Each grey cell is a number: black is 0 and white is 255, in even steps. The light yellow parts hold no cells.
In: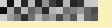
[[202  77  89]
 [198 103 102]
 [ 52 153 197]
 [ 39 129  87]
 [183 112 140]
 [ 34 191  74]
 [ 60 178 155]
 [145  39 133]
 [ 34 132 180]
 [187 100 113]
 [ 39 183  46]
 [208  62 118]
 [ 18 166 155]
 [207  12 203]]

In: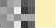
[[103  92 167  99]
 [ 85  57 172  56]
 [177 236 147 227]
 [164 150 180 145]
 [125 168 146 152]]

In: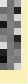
[[164  33 210 114 206  34  97 136 121 210]
 [114 119 123 129 124 116 122 119 126 121]
 [226 108 149  22 115 138 216  32  13 103]]

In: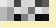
[[ 90 202  20]
 [ 65 231  12]
 [217 118 194]
 [214 206 129]
 [ 70 220  17]
 [211 155 158]
 [231 184 181]]

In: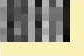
[[ 19  28  30  29  18   8]
 [168 117 111 135 135 176]
 [ 78 115 111 101 103  94]
 [179 165 153 195 169 195]
 [ 23  76  59  30  66  58]
 [170 155 149 164 163 166]
 [ 71  65  89  83  82  66]
 [102  82  84 111 137  85]
 [ 59  64  56  31  53  47]
 [160 134 140 158 127 142]]

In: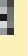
[[ 71 109 114 127  48]
 [145 191  26 215 150]]

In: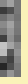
[[120 120 115 122 119 107 136 147 132 122 117]
 [161  80 132 162 150 142 164  87  66  79 148]
 [137  59 111 138 121  64 195 187  90  38 107]]
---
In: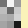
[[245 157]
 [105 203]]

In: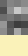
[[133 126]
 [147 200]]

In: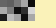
[[ 95 121]
 [124  14]]

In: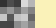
[[ 77  61]
 [150 113]]

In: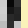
[[ 7 52]
 [23 37]]

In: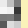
[[192 123]
 [240  55]]

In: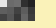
[[107 111]
 [ 90  66]]

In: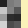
[[123 133]
 [129  86]]
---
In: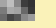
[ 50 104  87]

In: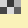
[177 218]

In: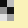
[190 150]

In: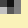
[126  88]

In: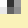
[156  99]

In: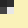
[47 68]

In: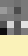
[120  76 123  82]

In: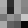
[135 166 149 169]

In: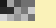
[112 123 149]
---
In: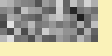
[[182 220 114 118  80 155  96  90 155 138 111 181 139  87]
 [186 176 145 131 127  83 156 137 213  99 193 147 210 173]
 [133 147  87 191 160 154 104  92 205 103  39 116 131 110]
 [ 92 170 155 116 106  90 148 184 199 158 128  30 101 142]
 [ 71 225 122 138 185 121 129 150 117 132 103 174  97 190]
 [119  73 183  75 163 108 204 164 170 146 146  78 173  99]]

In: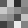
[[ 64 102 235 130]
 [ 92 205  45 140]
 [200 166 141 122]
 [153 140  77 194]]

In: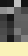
[[ 82  25  85 128]
 [ 21  24 193  20]
 [145 160  97  70]
 [ 55  21  98  99]
 [ 66  43  95  96]
 [ 75  57 122  94]]

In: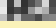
[[191  89 191 102 102  74 130 134]
 [222  59 190  50  78 116 214  73]
 [232  53  74  56 149 198 174  87]]

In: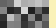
[[ 36 130 127  54  81 142  88]
 [100 110 208 172 180 194 172]
 [134  36  51 212  31 100  44]
 [ 51 191 136  45 135  48 115]]

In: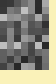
[[ 66 106  39 161 153  54 110]
 [ 54  57  85 114 138  44 168]
 [ 57 123 110 192 138  43 144]
 [187 143 149 122 104 168  98]
 [ 90 101  69 144  84  98  50]
 [ 82 136  75 119  80  82  74]
 [ 71 133  58 154 134  59 159]
 [190 135 189 113  73 189  41]
 [ 96 115  88 108  69 104 118]
 [ 95  64 107  40  80  51 115]]
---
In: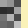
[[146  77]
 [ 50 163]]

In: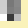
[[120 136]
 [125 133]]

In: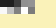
[[ 31  60]
 [193 129]]

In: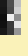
[[ 79 192]
 [ 75 208]]

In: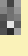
[[ 68 162]
 [112 148]]

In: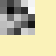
[[ 62 114]
 [  9  76]]
